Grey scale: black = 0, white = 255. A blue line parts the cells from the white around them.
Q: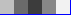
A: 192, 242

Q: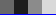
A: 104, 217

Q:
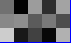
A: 113, 177

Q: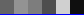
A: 100, 15

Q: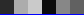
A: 42, 97

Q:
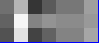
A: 112, 166
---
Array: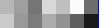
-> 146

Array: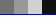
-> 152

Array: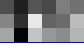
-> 152

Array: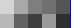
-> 62

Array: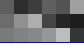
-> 151

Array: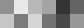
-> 115

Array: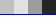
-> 225

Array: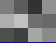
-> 64
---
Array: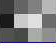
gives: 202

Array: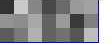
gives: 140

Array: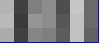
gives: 58

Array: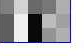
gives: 238

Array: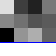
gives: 113

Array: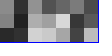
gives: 33

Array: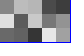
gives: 91

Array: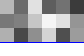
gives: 128

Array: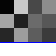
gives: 31

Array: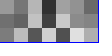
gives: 99
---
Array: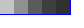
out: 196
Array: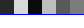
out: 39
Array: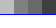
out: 190
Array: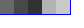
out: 104
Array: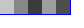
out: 198
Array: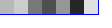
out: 184
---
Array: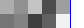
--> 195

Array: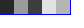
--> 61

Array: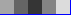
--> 53

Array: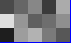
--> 135

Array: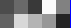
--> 57

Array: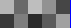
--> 190

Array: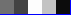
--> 253
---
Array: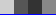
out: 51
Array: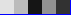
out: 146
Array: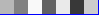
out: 56
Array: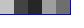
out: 158
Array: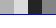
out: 36
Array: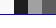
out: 161
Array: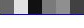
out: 143
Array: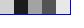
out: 84
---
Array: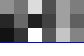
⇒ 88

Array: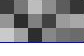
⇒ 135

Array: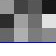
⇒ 175

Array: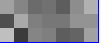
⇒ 93

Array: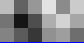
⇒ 145

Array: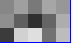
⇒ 223

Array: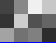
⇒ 114

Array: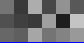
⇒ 116
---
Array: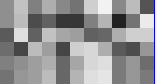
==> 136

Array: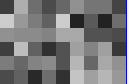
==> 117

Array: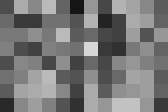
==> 164

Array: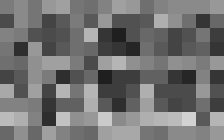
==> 138

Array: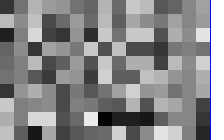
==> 100
